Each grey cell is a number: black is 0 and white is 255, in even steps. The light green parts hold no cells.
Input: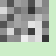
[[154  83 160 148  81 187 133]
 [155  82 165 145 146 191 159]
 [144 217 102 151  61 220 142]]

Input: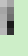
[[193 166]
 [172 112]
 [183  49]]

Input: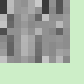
[[ 59 188 152 145 169 201  57 145  84 149]
 [185  98 140 162 144 101 192 145 145 154]
 [ 77 145 145 164 145 179 145 135 101 145]
 [145  99 145 179 162 114 145 138 145 141]
 [192 145 141 156 142 102 195 146 183 134]]

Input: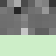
[[ 71 134 170  74  98 138 129  53]
 [111 112 117 134 107 105 107 109]
 [107 117 115 197 120  94  95 123]]

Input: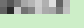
[[111  86 120 167 181 205 176 222  99 185]]

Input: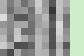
[[175 125 158 113 146 204 151  87 192 169]
 [219 140  89  87 123 159 184  80 186 114]
 [166 133 195 106 110 173 154  84 211 143]
 [202 165  76  80  99 186 155  80 177  88]]

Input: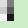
[[222 127]
 [243  27]]

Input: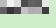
[[187 242 218  77  98  93 230]]

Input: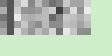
[[122  85 186 218 137 190 147 113 129 201 164 163 210]
 [117  85 233 179 173 182 187 105 136 199 191 176 199]
 [167  85 220 179 150 190 168 214 114 232 197 144 141]]
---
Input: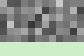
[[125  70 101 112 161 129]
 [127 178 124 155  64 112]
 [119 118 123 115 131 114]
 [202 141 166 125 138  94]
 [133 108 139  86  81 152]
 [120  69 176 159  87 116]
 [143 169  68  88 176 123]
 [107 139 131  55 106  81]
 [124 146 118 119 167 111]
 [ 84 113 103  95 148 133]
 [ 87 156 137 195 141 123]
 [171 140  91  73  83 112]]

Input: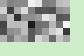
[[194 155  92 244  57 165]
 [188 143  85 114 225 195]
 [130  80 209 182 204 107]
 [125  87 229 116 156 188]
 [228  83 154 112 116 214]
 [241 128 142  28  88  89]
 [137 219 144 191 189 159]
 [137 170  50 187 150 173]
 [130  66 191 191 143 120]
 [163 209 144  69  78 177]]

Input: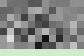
[[143 126 154 129 104 152 124]
 [144 132 136 182 163  98 192]
 [122 138 133 139 114 122 136]
 [122 150 152 120  76  41 155]
 [126  88 148 109 130 151  72]
 [143 139  84  65 181  18  83]
 [ 89 172  64  80 141 128  28]
 [ 88 164 136 114  52 174 142]
 [110 110  65 154 110  66 129]
 [111 119 135 181  71 108 130]
 [113 103 171 107 189 222 162]
 [151 101 107 139  68 152 150]]

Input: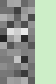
[[127 163  75 147 132 122  88 131 129 110 119  93]
 [104 149 165  79 233  42 130 127  47 148  59 175]
 [168  64 100 130 206 189 128 147 195 119  93 154]
 [165 113 157  69 224 154  85 147 123 128 118 160]
 [108 114 178 131  97  34 166 130 122 141 120 113]]

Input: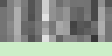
[[ 85 116 124 116 116 116]
 [143 165 165 174 173 152]
 [ 72  72  72 112 103  54]
 [115 115 120  83  95 127]
 [116  97  97  88  84 113]
 [115 105 105  67  72 130]
 [127 148 148 157 160 132]
 [111 133 133 169 165 100]
 [148 145 145 119 121 162]
 [206 206 225 151 168 223]
 [110 111 111 122 120 106]
 [ 84  84  80 102  96  82]
 [123 118 118 105 104 129]
 [150 174 174 174 174 166]
 [128 128 128 137 134 127]
 [ 85 116 116 116 116 113]]

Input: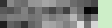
[[ 72  17 125 212]
 [ 90   5  79 115]
 [ 97 105 128 219]
 [108 132 182 148]
 [134  64 141 129]
 [134 101 136 150]
 [159  71 122 164]
 [165  96 141 168]
 [151 122 120 115]
 [149  92 115 100]
 [109 129 127  53]
 [115 101 124  86]
 [137  82 127  98]
 [ 50  89 110  31]]

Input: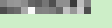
[[131  77]
 [190 203]
 [ 58 151]
 [143 193]
 [142 103]
 [ 79 125]
 [117 131]
 [ 92 129]
 [101 250]
 [140 170]
 [152 107]
 [149  99]
 [130  76]]

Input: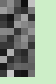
[[193 120  47 121 146  93  54 108 101  93 110]
 [ 16  49 165 136 107 145 130  41  53  97  20]
 [ 89  62 104 153  53 105 112  57  75 101  28]
 [142 130  22  37 133  48  57 176  45  79 200]
 [112 158  47  63 136  95  56  27 165  24  58]]

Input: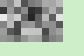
[[186 125 227  88 160 140]
 [166 175  94 143 143 128]
 [170 132 186 146  73  97]
 [133  58  96 103 195 164]
 [122  46  38 152 196 169]
 [ 82 140  99 146 200 146]
 [194  98 205  73  68 111]
 [138 153 181 187  89 140]
 [158  56 233 132 157 148]]
